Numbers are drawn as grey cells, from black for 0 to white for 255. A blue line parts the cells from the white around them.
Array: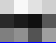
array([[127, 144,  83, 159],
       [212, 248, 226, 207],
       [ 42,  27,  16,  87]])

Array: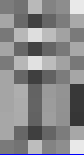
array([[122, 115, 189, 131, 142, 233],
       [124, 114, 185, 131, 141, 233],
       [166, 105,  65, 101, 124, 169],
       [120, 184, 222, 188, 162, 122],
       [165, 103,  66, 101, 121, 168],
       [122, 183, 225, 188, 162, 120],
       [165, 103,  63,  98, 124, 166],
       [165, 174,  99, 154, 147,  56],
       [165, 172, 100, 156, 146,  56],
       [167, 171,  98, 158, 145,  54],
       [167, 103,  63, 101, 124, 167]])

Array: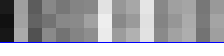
array([[ 23, 171,  81, 138, 115, 132, 142, 235, 156, 177, 226, 138, 162,
        174, 115, 159],
       [ 27, 159,  92, 136, 119, 132, 135, 226, 151, 167, 229, 136, 160,
        165, 119, 153],
       [ 17, 162,  99, 115, 136, 138, 161, 238, 137, 154, 224, 132, 150,
        171, 122, 164]])

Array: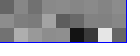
array([[114, 174, 153, 141, 143,  19,  57, 230, 102],
       [101, 135, 113, 137, 139, 134, 138, 132, 140],
       [141, 126, 123, 163,  93, 105, 130, 129, 135]])

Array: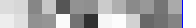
array([[237, 223, 145, 149, 250, 114,  48, 246, 252, 210, 104, 113, 132],
       [220, 215, 134, 198,  85, 146, 143, 203, 175, 138, 152, 117, 170]])

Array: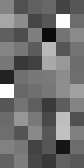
array([[ 98, 125,  71,  57,  98,  88],
       [132,  80,  97, 104,  67,  86],
       [166, 141,  70,  86, 253, 109],
       [ 95,  77, 127,  11, 116, 138],
       [133, 120,  92, 184,  86, 115],
       [119,  56,  65, 169, 152, 109],
       [ 34, 113, 120, 122, 141, 110],
       [255, 104, 111, 119, 142, 161],
       [ 86, 115,  94,  58,  93, 132],
       [107, 150, 121,  73, 190,  80],
       [110,  85, 137,  87, 193, 128],
       [129, 120,  67,  86,  22, 108]])

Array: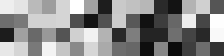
array([[231, 213, 121, 243, 197, 137, 214, 170, 109, 103,  14, 135,  11,
         62, 109,  51],
       [238, 228, 186, 157, 213, 255, 162,  29, 201, 193, 183,  42,  19,
        179, 208,  85],
       [110, 121, 210, 210, 213,  78,  20,  81, 204,  88,  17,  61, 103,
        237,  70, 254],
       [ 28, 161, 105, 153,  84, 208, 241, 179,  40, 126,  36,  36, 111,
         68,  40, 249]])
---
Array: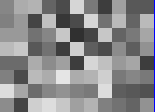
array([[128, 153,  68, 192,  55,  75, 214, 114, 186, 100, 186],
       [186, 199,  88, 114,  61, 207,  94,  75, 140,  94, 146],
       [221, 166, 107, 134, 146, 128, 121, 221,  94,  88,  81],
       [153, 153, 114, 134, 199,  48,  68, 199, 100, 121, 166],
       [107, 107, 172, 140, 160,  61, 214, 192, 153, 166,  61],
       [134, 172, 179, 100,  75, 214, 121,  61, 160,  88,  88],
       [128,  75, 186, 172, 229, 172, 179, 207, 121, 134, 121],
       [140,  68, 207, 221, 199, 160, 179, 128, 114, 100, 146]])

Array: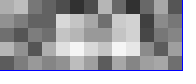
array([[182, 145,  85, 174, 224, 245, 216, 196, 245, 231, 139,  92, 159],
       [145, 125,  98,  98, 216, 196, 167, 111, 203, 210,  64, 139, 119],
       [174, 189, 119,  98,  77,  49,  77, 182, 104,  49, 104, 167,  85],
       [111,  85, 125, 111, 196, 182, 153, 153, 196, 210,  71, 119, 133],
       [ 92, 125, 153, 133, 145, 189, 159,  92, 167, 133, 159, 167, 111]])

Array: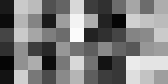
array([[ 48, 145,  61,  40, 151, 114,  94, 138, 100,  87, 151, 158],
       [ 19, 208, 120,  75, 138, 181,  94,  61,  55, 222, 195, 158],
       [ 11, 181, 132,  26, 158, 243, 173,  34,   5, 208, 195, 187],
       [ 69, 202, 166, 126, 108, 251,  34,  48,  69, 132, 138, 202],
       [  5, 145, 173,  11, 120, 216, 114,  19,  55, 235, 228, 228],
       [ 26, 202, 187,  81, 100, 216,  61,  48, 108, 166, 108, 173]])

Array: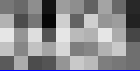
array([[ 90, 172,  76,  84, 149, 201, 186, 126, 119, 111],
       [178,  76, 119,   6, 207,  98, 207, 149, 157,  34],
       [119, 105, 142,  20, 157, 142,  98, 164, 105,  40],
       [194, 134, 194, 164, 215, 126, 134, 178, 201, 111],
       [230, 149, 222,  84, 230, 186, 178, 230, 172,  70]])

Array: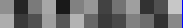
array([[173,  58,  80, 159,  87, 179, 103,  58,  73, 129, 109,  50, 137],
       [143,  37, 122, 167,  25, 129, 151,  66, 115, 159,  50,  80, 199]])

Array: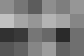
array([[142, 118,  92, 142, 126, 150],
       [ 49,  57, 118, 104,  42, 111],
       [ 86,  98, 134, 157,  98, 111],
       [193, 165, 150, 180, 165, 134]])
